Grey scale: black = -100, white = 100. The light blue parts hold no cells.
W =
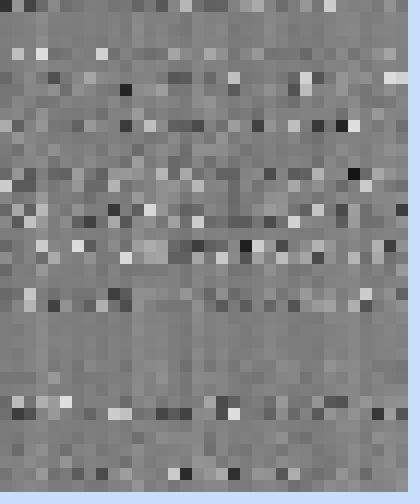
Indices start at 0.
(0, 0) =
-61
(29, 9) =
0
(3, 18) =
3
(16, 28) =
7
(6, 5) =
-6
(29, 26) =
-5
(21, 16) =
29
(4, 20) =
5
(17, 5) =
-6
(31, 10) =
-2
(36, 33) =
5
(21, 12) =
25
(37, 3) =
11
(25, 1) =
4
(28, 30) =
-1
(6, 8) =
7
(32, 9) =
2
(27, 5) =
0
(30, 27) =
14
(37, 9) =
-3
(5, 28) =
1
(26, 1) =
1
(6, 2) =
7
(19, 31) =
1
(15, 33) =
-12
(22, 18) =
8
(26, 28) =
4
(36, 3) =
2
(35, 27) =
-1
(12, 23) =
-4
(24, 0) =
-17
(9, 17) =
10
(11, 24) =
4
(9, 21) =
-13
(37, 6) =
2
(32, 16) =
4
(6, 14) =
-32
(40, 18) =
6
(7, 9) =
-8

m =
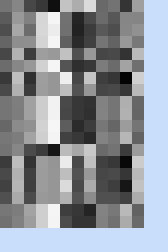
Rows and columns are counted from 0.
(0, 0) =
-9
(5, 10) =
28
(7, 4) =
18
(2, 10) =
6
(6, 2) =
-62
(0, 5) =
53
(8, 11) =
-20
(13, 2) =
-60
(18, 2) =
23
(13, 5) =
84
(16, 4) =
18
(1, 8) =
-16
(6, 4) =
18
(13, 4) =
17
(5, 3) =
64
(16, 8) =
-37
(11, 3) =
62
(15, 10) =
-83
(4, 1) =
40
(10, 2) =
14
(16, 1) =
33
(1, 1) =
20
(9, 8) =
3
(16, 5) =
40
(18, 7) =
-59
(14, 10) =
-58
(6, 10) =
-98
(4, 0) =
-44
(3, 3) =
66
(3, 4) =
92
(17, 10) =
45
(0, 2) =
-44
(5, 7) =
-56
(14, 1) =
39
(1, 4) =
92
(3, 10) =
19

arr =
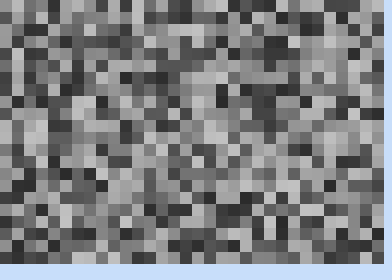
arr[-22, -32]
15
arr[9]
[-35, 27, 19, 24, -40, 1, 48, 24, -41, -28, 21, 30, -31, -30, 43, -46, 33, 11, 9, -6, 31, -47, -47, -8, -11, 40, 40, -29, -57, 52, -52, -64]
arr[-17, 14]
-34
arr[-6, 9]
33
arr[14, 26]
27
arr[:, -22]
[-54, 1, -54, -35, -43, 35, -66, 5, 46, 21, -59, -53, -1, -46, 43, 26, 24, -16, 51, -63, -2, -2]
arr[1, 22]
19
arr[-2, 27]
-18
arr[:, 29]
[-42, 32, -50, 25, -65, 51, 40, 24, -55, 52, 22, 8, 4, -57, 44, -28, 17, 6, 6, 7, -55, -36]
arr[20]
[12, -65, -9, 16, -65, -17, -20, -14, 40, -24, -2, 0, 34, 19, -60, -49, -63, -34, -40, -65, 39, -25, -29, -39, 35, 29, -33, -18, -49, -55, -60, -13]
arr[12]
[-5, -50, 39, 13, -37, -20, 17, 32, -55, -1, -1, 36, -1, 49, -37, 24, -44, -37, 16, 49, -29, 27, 37, 9, -46, -62, 3, 41, 26, 4, -35, 36]
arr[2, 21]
-32
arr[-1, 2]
-43
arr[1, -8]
-34
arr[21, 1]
-61
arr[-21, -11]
41
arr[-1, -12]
-32
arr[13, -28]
-63
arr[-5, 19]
-62
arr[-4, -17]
33
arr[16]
[-51, -57, 23, 15, 38, -36, -34, -30, 6, 33, 24, -8, -28, -17, 2, 38, -30, -64, 29, 29, -66, -47, 49, -53, 44, -37, -22, 17, 23, 17, -6, -19]
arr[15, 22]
3
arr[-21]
[-33, 25, -22, 42, -46, 25, -13, 0, 3, 30, 1, 48, -46, -29, -50, -61, -21, -22, -56, 17, -59, 41, 19, -66, -34, -55, -43, 41, -63, 32, 20, -26]
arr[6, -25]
-20
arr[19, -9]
-64
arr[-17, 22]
-51
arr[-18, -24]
9
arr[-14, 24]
15
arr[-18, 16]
-40
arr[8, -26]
45
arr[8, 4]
-37
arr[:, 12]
[-14, -46, -4, 47, -30, 32, -53, -17, 33, -31, 13, 48, -1, 26, -29, -32, -28, -63, -1, 0, 34, -47]
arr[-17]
[-14, 40, -37, -12, -39, 35, -53, 25, -43, 33, 35, 18, 32, -33, -34, -33, -20, 27, 17, 30, 11, 2, -51, -1, -11, 19, 39, 22, 1, 51, 41, -52]

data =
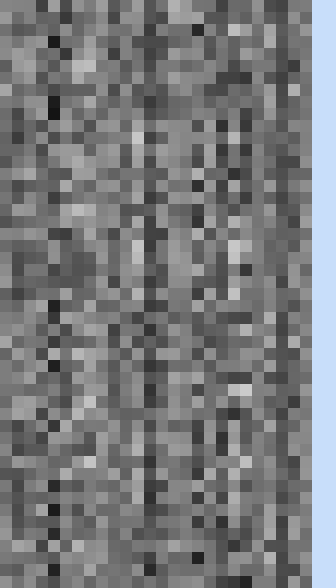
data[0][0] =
4
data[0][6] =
14
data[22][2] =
-8
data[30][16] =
-2
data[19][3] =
9
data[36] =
[-8, -31, -22, -46, 17, 12, -1, -32, 24, 5, -18, 27, -20, 16, 13, 8, -52, 18, -61, 18, -32, 2, -11, -37, 7, 7]
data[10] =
[-11, -36, -19, -37, 2, 22, 0, -36, 13, 17, -20, 28, -13, 14, 8, 7, -38, 22, -62, 4, -56, -3, -11, -35, 4, 2]
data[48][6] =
5
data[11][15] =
5
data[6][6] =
32
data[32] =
[-8, -9, -18, -15, -1, -29, -13, 20, 18, -35, -3, 14, -60, -15, 8, -4, -44, -12, -10, 45, 59, 0, 2, -25, -22, 17]
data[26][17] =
-8
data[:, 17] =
[-10, -33, 2, -32, -36, 5, 1, -40, -25, -1, 22, 9, 27, 24, -20, 19, -8, 7, 28, -34, 6, 0, -17, -31, 25, -18, -8, -26, -42, 12, -30, -15, -12, -14, -10, 14, 18, -5, -11, 32, -15, 12, -18, -9, -30, -9, -8, -3, -18]
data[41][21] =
-7
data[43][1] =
-37
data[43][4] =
-32
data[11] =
[-22, -53, -18, 8, -40, -10, -36, -11, -11, -2, 1, 56, -48, -24, 11, 5, 7, 9, -20, 42, -24, -11, -21, -17, -27, 0]
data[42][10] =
7
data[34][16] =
-13
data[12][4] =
15
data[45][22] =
-37
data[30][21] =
-16
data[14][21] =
1
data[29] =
[-21, 21, 6, -41, 33, -8, 43, 28, 20, -8, -30, 15, -37, 17, 20, -3, -40, 12, -27, -10, 13, 10, -26, -36, -39, 13]
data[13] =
[-33, -9, 4, -27, -7, 19, 33, 17, 8, 14, -35, 24, -43, 13, 6, -9, -43, 24, -41, -9, -32, -3, -13, -44, -44, 11]
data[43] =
[9, -37, -22, -30, -32, 9, -16, -28, 18, -13, -9, -8, -35, -9, -6, 1, -54, -9, -61, 10, -31, -8, 25, -50, 20, 2]
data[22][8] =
-6
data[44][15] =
-3
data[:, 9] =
[-31, -44, -9, -26, -51, -2, -7, -40, -22, 4, 17, -2, 21, 14, -23, 15, -16, 8, 13, -42, -18, -20, -18, -45, 16, -20, 3, -49, -38, -8, -31, -25, -35, -28, -16, 14, 5, -20, -24, 24, -19, -6, -16, -13, -22, -18, -14, -8, -12]
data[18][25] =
22
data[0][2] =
2
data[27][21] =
5
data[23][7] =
-13
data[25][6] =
-17
